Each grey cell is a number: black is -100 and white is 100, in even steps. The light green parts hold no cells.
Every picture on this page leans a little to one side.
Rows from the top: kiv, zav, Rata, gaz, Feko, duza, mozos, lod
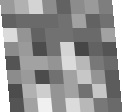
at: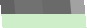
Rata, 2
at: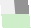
lod, 2
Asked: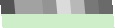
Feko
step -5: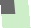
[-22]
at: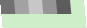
duza, 3
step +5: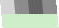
[ 71  15 -18  15]

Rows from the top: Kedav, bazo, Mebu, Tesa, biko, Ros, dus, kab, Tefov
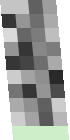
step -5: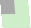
[28]
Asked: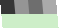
bazo
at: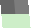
Mebu, 1

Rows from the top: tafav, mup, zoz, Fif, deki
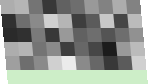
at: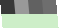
zoz, 3
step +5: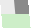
[89 13]
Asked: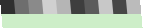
mup

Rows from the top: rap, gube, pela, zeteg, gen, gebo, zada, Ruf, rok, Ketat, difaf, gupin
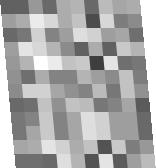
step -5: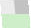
[79 47]
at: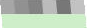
zada, 3
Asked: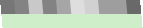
rok
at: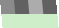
zeteg, 4
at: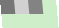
pela, 1
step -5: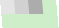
[74 59 30]
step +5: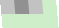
[57 19 57]

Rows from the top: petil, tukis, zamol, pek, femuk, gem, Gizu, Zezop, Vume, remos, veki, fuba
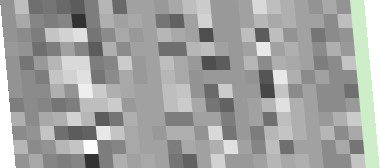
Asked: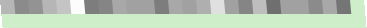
veki
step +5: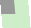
[25]
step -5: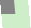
[-1]
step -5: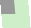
[15]
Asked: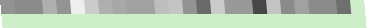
Gizu

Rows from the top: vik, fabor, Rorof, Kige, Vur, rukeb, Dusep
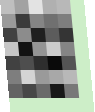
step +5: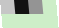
[ 60 -81  21]
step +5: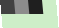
[-44  15 -71]
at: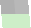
vik, 3
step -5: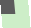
[-33]
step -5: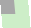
[27]
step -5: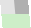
[73 33]

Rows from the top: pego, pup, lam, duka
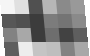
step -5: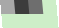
[ 27 -58 -19]
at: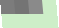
pup, 3
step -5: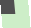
[-42]

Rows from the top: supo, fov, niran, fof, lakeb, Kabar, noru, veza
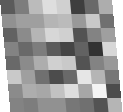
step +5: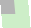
[47]
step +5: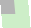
[47]
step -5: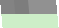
[-2 -7  9  9]
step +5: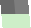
[-13   3]
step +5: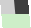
[ 68 -46]
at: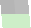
fov, 3
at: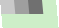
Kabar, 0

